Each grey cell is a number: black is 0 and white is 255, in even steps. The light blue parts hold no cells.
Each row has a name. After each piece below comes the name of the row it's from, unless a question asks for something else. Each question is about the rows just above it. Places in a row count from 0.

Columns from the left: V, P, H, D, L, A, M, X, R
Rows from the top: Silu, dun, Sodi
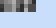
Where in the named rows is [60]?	dun, 0
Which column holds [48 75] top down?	R
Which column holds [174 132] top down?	M
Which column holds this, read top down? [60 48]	V

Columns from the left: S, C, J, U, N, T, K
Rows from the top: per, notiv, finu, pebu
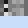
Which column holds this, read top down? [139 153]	N
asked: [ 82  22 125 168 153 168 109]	per
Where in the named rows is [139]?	notiv, 4
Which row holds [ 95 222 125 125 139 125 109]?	notiv

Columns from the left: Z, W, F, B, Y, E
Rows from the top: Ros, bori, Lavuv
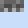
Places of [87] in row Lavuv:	2
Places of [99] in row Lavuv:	0 4
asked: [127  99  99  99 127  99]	Ros
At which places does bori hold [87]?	5
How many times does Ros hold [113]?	0
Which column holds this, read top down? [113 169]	B

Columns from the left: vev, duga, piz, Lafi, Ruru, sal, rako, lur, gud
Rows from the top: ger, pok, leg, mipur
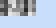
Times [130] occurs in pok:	2
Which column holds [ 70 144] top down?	vev
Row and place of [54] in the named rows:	ger, 6
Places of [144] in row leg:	3 4 5

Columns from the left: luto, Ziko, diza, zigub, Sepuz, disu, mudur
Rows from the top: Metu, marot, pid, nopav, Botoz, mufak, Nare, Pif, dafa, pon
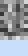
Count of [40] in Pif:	0
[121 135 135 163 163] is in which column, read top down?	disu
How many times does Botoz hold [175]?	0
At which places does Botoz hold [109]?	4
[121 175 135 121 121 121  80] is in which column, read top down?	zigub

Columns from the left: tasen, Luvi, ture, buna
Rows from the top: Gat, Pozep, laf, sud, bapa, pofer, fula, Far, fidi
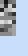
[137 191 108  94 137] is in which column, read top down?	Luvi
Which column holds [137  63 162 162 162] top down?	buna
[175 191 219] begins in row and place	laf, 1
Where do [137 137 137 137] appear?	bapa
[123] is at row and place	Gat, 3

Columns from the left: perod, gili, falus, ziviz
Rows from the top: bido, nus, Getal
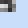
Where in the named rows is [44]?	Getal, 2
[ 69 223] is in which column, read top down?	perod
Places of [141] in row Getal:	0 3
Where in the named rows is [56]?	bido, 1
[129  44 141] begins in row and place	Getal, 1

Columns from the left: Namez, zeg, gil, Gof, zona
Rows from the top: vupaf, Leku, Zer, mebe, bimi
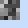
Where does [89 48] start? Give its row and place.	Zer, 2
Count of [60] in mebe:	2
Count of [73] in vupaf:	1
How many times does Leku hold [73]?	4
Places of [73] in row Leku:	1 2 3 4

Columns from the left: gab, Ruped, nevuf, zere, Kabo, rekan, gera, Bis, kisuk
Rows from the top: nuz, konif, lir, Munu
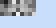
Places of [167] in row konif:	3 6
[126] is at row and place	Munu, 1
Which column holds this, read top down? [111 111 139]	kisuk
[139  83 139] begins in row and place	konif, 0
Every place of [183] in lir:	2 6

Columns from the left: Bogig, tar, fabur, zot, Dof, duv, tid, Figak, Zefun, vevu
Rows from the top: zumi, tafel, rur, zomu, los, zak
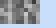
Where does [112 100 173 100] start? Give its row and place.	los, 4
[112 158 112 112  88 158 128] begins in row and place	zumi, 1

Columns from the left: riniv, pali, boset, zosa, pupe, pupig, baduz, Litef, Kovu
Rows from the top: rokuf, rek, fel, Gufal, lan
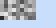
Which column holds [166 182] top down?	Kovu
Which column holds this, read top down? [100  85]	pali

